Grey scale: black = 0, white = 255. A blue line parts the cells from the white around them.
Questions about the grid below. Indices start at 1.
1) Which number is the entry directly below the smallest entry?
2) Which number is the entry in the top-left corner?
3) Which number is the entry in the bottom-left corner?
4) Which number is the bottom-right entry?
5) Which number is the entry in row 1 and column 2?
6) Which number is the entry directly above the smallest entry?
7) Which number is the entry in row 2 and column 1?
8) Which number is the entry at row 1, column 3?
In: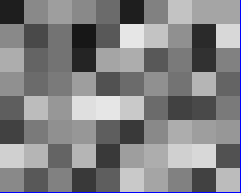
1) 36
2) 30
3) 137
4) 188
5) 137
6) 137
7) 137
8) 158

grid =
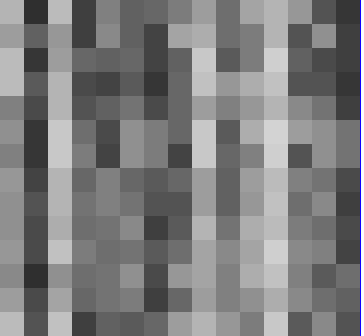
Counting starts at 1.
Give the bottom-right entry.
83
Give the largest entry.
212
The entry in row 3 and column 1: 186
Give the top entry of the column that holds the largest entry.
180
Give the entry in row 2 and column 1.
158
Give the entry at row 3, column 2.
54
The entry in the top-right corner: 54
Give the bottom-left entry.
186
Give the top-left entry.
180
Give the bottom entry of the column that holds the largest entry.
199
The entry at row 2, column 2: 96
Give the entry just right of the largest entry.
158
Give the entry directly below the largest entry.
206
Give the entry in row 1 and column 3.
186
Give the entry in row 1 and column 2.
48
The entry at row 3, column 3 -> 158

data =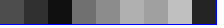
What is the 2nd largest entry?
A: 176
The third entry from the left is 16
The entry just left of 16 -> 48

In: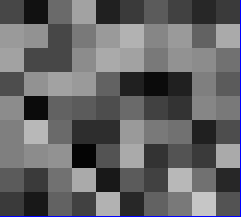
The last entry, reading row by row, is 83
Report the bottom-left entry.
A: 58
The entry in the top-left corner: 71
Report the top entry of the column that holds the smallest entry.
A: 162
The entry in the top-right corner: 58
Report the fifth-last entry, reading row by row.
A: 39
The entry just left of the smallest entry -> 146
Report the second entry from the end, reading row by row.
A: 198
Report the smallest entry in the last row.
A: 24
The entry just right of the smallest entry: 83
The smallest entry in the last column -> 39
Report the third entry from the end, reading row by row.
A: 121
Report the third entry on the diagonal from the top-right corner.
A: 146
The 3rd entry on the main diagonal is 71
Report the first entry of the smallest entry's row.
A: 127
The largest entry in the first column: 162
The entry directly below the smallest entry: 170
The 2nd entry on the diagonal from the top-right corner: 98

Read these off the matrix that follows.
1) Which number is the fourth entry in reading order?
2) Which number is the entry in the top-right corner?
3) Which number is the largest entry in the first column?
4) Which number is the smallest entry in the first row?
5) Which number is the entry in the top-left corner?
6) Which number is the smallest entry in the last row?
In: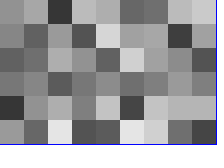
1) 187
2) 202
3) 154
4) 54
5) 146
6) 69

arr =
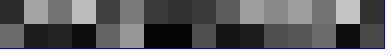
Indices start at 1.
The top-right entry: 50
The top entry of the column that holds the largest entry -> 195
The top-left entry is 42
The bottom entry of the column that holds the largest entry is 13
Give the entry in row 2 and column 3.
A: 35
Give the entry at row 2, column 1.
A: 107
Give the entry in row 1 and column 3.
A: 115

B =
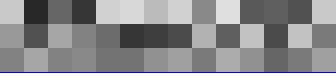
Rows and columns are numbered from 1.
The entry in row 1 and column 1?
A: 201
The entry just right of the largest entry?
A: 89
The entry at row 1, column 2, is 40
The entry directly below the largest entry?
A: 95
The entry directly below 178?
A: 122
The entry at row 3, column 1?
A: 130
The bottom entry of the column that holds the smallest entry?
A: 166
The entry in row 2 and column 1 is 153
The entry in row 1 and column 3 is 102
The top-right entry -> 201
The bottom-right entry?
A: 159
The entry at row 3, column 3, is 130
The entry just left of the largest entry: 137

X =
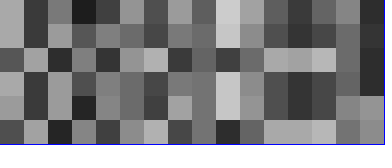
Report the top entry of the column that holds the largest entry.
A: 204
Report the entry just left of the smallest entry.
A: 121
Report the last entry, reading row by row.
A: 140
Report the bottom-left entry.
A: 79
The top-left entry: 169
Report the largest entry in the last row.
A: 183
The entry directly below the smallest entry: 86
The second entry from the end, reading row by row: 115
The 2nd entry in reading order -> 58
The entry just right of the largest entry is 162
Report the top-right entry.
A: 45
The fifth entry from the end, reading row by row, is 169
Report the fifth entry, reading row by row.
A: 64
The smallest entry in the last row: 37
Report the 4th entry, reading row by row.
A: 29
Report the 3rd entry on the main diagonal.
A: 45
